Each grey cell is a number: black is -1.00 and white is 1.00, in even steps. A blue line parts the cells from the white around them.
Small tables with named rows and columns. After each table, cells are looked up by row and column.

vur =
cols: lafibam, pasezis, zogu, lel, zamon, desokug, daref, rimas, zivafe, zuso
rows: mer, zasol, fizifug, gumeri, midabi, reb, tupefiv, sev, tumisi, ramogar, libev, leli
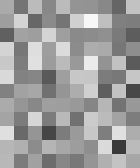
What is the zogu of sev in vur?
0.07
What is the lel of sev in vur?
0.25
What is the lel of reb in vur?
-0.30
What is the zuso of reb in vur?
0.55
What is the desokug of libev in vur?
0.23
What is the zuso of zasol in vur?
-0.02
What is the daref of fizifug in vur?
0.10
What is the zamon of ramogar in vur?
-0.03
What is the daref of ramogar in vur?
0.56
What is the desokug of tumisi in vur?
-0.11
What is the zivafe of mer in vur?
-0.21
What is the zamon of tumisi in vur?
0.45
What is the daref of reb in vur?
0.55
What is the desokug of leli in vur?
-0.06
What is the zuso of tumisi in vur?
-0.02
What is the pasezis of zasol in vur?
0.66

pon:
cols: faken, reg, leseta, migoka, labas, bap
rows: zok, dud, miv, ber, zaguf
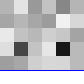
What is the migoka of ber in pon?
0.80
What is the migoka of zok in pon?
0.53
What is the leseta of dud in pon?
0.31
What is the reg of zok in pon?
0.78
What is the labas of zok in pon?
0.06
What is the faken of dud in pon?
0.30
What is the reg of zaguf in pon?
0.31
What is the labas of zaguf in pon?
0.68
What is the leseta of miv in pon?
0.44
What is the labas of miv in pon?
0.56
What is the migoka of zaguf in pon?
0.69
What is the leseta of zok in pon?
0.20

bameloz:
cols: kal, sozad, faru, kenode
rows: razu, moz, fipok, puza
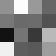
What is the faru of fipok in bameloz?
-0.56
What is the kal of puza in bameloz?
0.88
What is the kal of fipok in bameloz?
-0.86
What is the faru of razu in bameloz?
0.20
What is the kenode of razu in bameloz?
-0.20
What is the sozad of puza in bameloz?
-0.27
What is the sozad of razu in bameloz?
0.98
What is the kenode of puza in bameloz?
0.23
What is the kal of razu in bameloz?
0.14
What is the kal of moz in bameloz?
-0.06
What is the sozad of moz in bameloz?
-0.17
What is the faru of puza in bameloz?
-0.30
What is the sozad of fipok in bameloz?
-0.08
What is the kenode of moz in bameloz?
-0.36
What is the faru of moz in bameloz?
-0.15
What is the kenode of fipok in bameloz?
0.45
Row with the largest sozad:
razu

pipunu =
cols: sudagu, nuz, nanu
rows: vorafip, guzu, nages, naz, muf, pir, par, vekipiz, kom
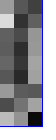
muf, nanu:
0.29
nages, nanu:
0.18
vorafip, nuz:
-0.32
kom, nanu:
-0.92
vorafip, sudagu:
0.22
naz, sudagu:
-0.27
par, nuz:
-0.28
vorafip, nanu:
-0.50
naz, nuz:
-0.64
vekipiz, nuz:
-0.10
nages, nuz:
-0.41
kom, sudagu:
0.47
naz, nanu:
0.19
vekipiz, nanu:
0.28
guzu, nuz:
-0.61
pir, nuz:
-0.68
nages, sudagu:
-0.25
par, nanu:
-0.31

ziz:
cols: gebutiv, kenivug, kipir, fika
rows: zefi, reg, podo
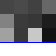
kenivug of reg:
-0.54
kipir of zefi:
-0.49
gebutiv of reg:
0.02
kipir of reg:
-0.57
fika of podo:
-0.85
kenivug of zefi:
-0.42
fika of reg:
-0.77
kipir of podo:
0.57
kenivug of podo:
-0.55
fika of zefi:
-0.19
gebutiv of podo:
0.26

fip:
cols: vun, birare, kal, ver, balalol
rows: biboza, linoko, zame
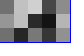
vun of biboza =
-0.11
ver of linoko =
-0.84
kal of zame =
-0.06
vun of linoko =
0.18
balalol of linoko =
0.42
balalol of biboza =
0.10
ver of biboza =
-0.44
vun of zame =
-0.12
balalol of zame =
0.14
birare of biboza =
0.51
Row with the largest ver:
biboza

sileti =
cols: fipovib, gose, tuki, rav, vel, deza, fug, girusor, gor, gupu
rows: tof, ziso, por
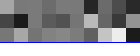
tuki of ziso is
-0.04
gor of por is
0.86
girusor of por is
0.54
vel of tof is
-0.04
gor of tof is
-0.40
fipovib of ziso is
-0.46
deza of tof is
-0.05
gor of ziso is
-0.55
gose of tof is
-0.05
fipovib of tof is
0.30
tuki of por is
-0.09
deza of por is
-0.03
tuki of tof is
-0.04
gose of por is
0.31

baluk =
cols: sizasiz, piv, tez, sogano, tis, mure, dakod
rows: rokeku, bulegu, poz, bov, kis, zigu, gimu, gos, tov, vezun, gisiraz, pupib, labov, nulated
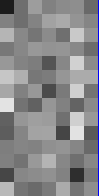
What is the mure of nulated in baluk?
-0.10
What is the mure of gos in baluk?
-0.22
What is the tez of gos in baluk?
-0.24
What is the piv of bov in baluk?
0.06
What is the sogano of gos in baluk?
0.18
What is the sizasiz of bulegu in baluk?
0.01
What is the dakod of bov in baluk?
-0.15
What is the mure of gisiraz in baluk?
0.05
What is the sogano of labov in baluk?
0.14
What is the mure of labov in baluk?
-0.64
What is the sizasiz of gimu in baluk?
0.31
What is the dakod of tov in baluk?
0.19

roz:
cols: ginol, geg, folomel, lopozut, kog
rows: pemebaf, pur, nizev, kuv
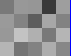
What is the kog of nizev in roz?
0.42
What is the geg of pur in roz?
0.03
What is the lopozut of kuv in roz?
0.36
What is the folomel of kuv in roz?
0.02
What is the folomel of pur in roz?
-0.27
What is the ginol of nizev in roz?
0.19
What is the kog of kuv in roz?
0.06
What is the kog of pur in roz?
0.02
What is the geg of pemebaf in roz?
0.19
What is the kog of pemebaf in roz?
0.24
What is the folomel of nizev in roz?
0.38
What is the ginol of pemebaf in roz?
-0.05
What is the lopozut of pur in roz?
0.31
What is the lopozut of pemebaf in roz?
-0.55
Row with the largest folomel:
nizev

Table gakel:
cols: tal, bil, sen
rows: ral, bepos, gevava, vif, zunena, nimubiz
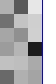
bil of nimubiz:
0.38
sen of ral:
0.81
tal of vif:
0.22
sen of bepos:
0.62
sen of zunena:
0.33
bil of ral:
-0.30
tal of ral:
0.39
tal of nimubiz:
-0.18
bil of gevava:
0.13
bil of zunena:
0.49
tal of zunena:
0.51
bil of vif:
0.42
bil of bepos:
0.53
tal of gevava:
0.30
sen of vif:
-0.78
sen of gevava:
0.63
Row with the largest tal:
zunena

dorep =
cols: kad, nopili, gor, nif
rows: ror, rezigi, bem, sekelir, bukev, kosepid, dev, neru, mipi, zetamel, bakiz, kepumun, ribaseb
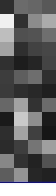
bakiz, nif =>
0.25
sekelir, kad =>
0.28
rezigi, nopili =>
-0.62
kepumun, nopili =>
-0.61
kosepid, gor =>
-0.14
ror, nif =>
-0.31
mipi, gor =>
0.11
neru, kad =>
-0.19
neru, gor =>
-0.61
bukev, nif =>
-0.47
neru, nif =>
-0.16
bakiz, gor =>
-0.08
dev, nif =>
-0.76
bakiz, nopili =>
-0.51
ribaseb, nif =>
-0.74
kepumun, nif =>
-0.36
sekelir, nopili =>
-0.63
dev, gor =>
-0.69
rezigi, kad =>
0.88
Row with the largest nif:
rezigi

